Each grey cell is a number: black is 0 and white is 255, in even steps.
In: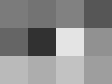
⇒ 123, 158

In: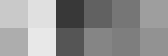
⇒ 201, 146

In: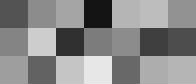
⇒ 83, 181

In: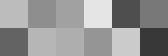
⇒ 188, 56

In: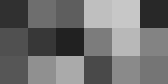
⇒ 48, 117

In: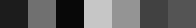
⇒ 28, 84

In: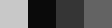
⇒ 200, 99

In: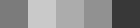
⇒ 123, 56
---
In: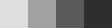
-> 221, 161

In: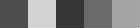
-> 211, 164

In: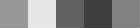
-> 231, 151

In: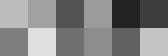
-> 223, 195

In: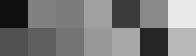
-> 233, 184

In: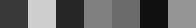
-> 207, 148

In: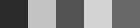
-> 211, 195

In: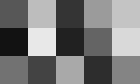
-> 232, 217
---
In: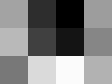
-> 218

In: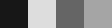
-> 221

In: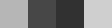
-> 71

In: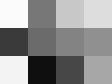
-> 15

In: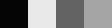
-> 233

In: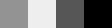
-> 238

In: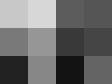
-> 135

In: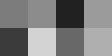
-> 211

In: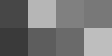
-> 93
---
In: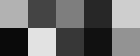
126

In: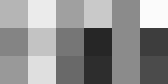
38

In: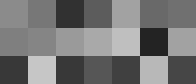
191

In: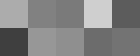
122

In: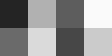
177

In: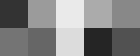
234

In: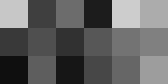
87

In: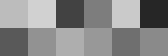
125

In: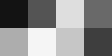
84
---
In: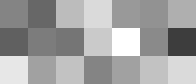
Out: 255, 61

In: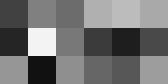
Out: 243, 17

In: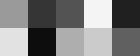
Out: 244, 13

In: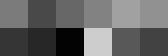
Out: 205, 3

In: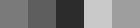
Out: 200, 44

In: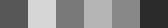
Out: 214, 43

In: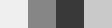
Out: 239, 57

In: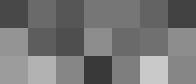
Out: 201, 57

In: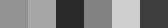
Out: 207, 41
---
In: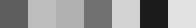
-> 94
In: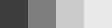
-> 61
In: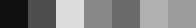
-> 16
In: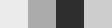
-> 234
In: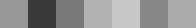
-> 151
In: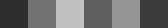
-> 45
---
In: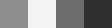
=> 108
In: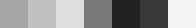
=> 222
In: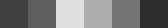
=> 223
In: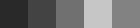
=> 112
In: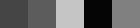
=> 197
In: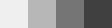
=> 117
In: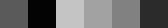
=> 196
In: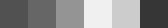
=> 148
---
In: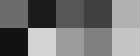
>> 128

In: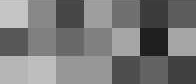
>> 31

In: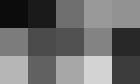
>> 131

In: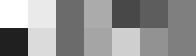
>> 146

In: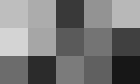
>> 116

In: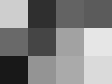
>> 162
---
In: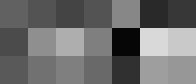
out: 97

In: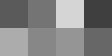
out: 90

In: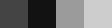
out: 68

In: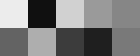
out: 236

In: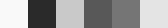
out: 249

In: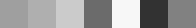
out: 159

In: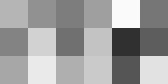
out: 181

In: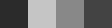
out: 43
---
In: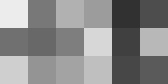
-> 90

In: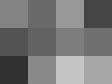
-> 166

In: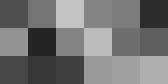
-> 174

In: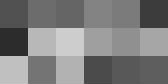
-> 94

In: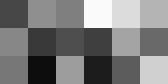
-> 208

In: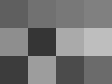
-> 107
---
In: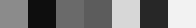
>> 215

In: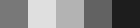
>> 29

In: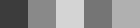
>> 176

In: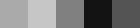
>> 84

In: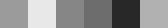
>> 40

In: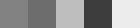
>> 236

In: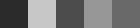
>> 105

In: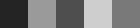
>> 121

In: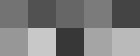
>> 68
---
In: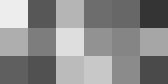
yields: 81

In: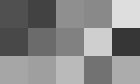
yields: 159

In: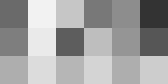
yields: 220

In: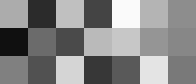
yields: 81

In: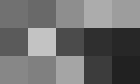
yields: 128

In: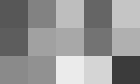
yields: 145

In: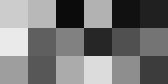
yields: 87
